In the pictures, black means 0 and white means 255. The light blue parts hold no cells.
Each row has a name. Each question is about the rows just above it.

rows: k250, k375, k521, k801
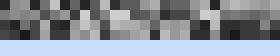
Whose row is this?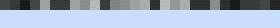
k801
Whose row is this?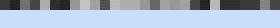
k521
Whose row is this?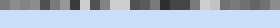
k375

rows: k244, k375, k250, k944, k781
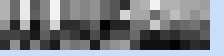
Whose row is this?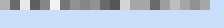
k375

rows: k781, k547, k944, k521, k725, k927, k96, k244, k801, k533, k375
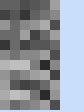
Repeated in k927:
[136]
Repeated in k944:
[148]
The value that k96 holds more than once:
[191]
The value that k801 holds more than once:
[159]
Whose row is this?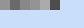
k944
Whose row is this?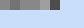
k927

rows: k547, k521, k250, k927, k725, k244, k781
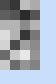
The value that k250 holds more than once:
[180]
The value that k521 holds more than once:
[84]
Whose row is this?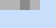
k250
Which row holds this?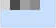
k725
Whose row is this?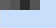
k521

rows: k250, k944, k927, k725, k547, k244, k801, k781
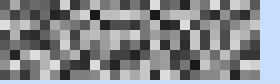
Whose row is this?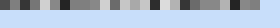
k781
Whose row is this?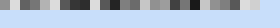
k801
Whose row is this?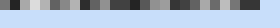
k244
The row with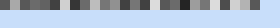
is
k250

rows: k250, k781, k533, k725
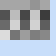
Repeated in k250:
[166]
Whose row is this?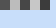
k781

